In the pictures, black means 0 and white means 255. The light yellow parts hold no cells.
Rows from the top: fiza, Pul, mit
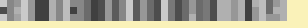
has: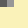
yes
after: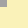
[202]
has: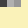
no

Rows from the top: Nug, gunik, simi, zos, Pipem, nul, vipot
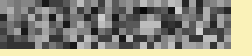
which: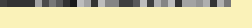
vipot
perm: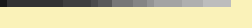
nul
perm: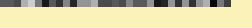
gunik
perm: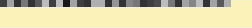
nul
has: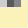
yes
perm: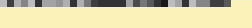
vipot

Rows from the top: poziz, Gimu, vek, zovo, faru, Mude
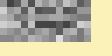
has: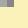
yes
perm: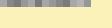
vek
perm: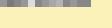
Mude
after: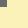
[207]

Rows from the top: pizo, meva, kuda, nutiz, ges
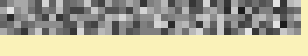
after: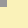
[67]
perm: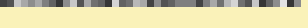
ges
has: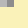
yes
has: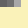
yes
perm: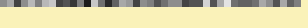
nutiz
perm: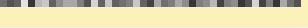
pizo

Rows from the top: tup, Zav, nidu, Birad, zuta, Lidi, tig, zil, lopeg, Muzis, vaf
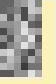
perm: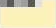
Lidi
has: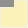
yes
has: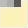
no
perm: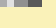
vaf

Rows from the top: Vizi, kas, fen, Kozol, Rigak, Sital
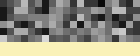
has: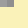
yes
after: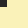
[157]

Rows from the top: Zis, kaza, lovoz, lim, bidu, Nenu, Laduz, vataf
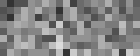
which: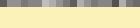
bidu
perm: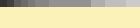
vataf
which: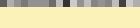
vataf
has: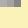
yes
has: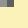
yes
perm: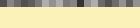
kaza
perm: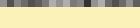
kaza

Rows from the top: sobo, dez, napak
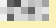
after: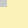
[164]
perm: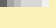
napak
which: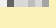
napak
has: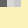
no
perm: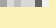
napak
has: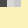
no
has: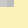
no

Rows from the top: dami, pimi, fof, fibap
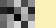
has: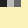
no
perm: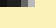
pimi
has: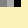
no

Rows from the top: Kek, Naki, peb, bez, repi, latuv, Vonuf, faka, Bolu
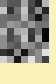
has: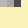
no
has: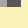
no
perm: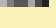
Kek
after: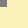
[87]
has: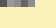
yes

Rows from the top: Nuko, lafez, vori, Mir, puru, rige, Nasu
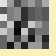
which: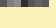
lafez
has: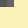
yes
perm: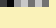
puru
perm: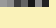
rige
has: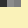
no

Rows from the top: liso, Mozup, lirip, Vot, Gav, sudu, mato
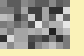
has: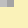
no
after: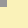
[122]
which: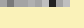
Gav
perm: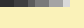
Mozup
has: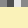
yes
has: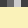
yes
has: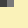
yes

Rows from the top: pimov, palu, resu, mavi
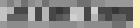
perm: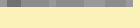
mavi
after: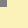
[153]
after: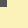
[99]
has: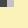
yes

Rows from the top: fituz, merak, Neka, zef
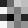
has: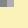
no
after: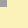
[122]
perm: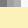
merak

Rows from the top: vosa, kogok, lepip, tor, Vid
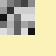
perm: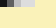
Vid
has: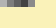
yes
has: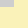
yes
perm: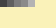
vosa
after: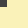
[138]
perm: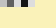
Vid

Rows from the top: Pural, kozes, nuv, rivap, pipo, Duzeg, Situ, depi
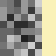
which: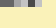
depi
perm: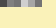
Situ

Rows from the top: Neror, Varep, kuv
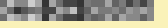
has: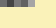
no
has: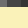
yes
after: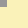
[136]
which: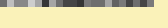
Neror
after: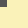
[110]

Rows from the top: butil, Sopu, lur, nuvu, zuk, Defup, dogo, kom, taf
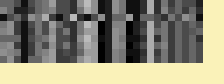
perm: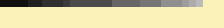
butil
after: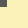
[102]
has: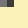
yes

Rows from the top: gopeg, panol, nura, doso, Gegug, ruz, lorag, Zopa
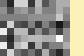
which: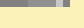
nura
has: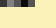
no
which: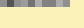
panol
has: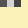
no
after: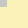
[129]
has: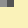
yes
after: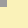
[115]

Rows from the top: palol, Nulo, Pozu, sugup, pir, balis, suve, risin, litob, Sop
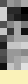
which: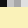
Sop
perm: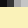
pir
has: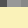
yes

